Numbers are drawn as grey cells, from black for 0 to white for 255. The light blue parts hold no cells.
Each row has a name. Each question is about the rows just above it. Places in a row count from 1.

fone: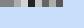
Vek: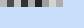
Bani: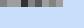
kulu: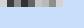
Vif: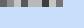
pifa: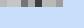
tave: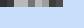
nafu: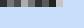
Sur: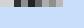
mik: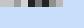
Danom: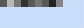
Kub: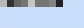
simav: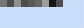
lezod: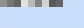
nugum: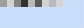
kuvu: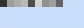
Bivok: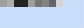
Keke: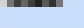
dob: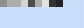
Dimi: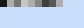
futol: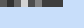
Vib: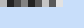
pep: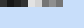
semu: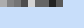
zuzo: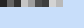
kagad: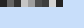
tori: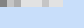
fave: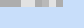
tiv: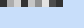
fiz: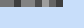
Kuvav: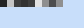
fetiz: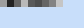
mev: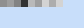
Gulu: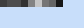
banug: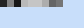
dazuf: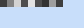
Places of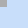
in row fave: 1 2 3 6 9
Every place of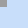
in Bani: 2 3 7 9
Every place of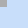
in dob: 2 3 6
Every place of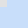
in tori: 4 5 6 8 9
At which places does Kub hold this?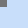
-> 4 6 7
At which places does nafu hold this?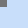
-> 2 5

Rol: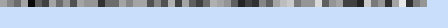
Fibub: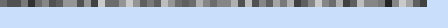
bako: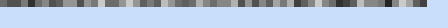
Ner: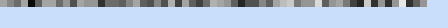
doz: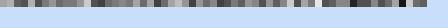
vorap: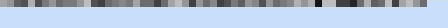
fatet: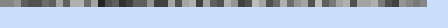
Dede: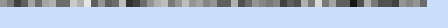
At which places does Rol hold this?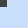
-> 7 26 29 36 50 51
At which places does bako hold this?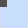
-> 2 3 8 12 35 37
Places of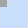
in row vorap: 1 20 25 58
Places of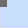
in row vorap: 9 16 21 22 24 30 40 52 55 61
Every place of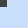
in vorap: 15 23 28 32 49 50 57
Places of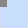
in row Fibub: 7 30 32 33 38 45 47 53 54 57
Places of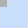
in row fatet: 11 12 28 33 41 50 54

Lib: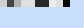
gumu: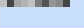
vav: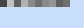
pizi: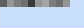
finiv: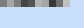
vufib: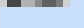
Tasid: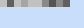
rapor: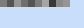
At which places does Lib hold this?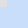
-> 4 5 9
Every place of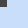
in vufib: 2 3
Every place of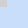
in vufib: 1 10
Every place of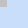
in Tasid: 1 3 5 6

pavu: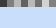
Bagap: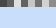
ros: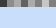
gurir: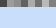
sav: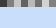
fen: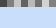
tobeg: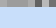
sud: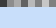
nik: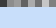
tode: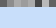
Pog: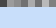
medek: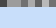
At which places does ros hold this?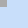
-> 3 5
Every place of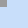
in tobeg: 2 3 4

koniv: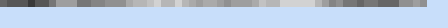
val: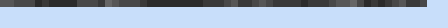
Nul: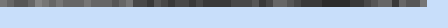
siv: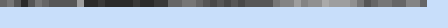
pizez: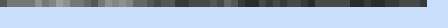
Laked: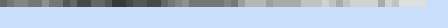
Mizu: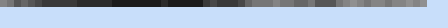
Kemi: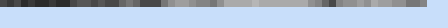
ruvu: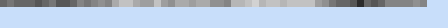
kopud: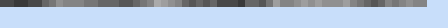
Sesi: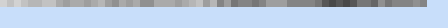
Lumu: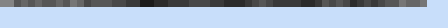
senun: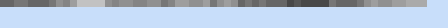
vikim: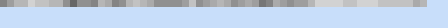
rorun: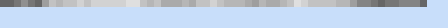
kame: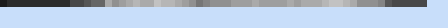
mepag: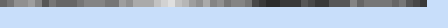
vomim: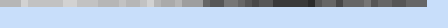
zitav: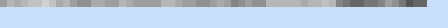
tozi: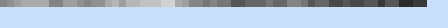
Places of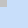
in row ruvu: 18 19 23 36 39 40 42 43 44 45
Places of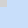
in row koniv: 23 26 41 42 43 44 45
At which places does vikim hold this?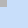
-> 3 4 8 9 15 19 21 32 45 61
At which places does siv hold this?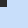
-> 4 13 14 16 17 18 19 21 22

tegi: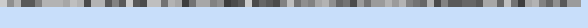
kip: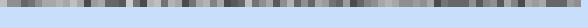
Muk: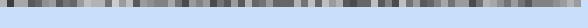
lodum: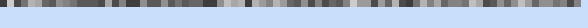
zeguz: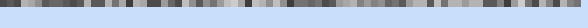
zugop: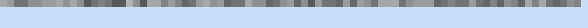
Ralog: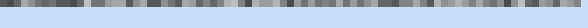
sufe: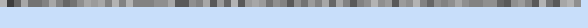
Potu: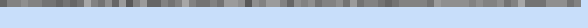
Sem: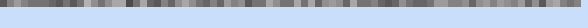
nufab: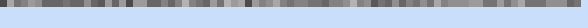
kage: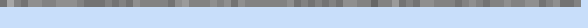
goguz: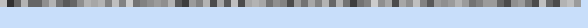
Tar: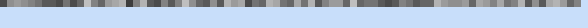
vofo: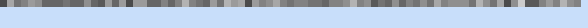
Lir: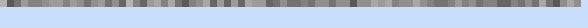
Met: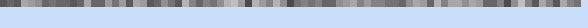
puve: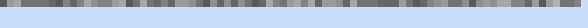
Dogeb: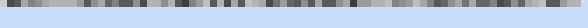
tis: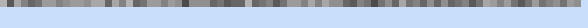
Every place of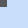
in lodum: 8 12 13 14 22 23 25 27 43 49 71
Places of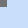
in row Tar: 6 10 37 41 44 53 54 59 73
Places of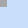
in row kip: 7 8 10 12 15 26 29 32 39 46 55 57 62 73 76 78
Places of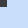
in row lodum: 1 19 20 30 31 36 59
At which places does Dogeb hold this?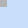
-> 8 9 10 11 22 23 25 32 37 54 55 77 82 83

